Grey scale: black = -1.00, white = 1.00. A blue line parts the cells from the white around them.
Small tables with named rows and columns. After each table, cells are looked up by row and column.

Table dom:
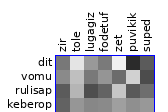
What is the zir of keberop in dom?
-0.23
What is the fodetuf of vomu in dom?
0.17
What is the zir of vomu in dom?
0.08
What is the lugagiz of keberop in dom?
0.06
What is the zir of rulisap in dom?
-0.29
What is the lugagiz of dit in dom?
0.20
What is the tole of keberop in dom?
0.18
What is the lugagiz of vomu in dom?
-0.05
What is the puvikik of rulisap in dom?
-0.30
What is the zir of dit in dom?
-0.06
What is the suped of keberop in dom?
0.19
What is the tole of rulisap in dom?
0.42
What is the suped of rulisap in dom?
-0.14
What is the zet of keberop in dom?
0.25
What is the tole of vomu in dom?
0.50
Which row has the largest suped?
keberop

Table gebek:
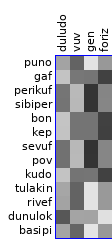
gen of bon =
-0.09
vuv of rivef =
-0.22
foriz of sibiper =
0.05
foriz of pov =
0.05
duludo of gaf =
0.53
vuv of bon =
-0.09
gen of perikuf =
-0.59
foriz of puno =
0.19
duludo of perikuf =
-0.08
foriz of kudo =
-0.49
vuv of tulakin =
-0.22
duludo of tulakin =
0.30
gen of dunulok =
0.28
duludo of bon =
0.54
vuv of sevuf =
0.44
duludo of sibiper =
-0.09
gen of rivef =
0.78
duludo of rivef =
0.28
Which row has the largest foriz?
dunulok

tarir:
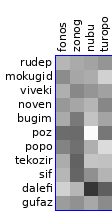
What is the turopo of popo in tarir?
0.72
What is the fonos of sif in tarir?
0.43
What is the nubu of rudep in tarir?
0.28
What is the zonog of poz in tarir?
-0.16
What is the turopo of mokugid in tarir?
0.64
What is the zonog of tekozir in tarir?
-0.23
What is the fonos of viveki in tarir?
0.37
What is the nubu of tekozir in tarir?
0.54
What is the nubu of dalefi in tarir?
-0.58
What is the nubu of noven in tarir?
0.42
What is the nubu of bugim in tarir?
0.53
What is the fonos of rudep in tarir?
0.43
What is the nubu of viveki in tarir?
0.17
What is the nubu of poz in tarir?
0.97
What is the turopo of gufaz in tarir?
0.09
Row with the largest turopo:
popo

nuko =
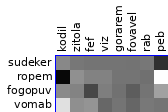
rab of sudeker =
-0.07
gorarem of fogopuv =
-0.11
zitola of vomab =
0.12
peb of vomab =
-0.09
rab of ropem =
-0.12
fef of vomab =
0.16
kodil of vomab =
0.76
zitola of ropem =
0.13
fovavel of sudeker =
-0.10
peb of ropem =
0.99
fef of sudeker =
-0.09
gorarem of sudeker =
-0.09
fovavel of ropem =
-0.09
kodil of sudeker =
0.07
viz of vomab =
-0.19
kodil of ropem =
-0.94
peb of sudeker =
-0.63
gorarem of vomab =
-0.09
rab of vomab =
-0.06
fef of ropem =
0.02
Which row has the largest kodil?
vomab

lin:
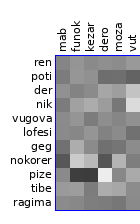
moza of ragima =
-0.07
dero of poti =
-0.14
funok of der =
0.03
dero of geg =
-0.12
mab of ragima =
0.09
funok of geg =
0.36
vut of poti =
-0.22
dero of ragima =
-0.03
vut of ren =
0.20
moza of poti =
-0.13
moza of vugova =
0.05
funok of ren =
0.17

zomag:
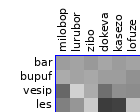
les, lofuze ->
0.51
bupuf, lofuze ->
0.14
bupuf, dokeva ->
0.23
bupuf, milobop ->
0.34
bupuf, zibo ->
0.32
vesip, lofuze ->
0.10
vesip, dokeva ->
-0.13
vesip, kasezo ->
0.12
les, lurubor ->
0.18
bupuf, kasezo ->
0.23

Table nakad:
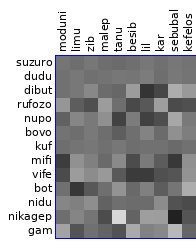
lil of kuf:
-0.11
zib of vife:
0.10
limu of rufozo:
-0.27
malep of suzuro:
-0.14
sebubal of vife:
-0.33
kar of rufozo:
0.24
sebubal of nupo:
0.31
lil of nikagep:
0.24
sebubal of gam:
0.44
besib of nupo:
-0.03
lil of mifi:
-0.04
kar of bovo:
-0.16
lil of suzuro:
-0.07
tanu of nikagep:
0.69
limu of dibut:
-0.06

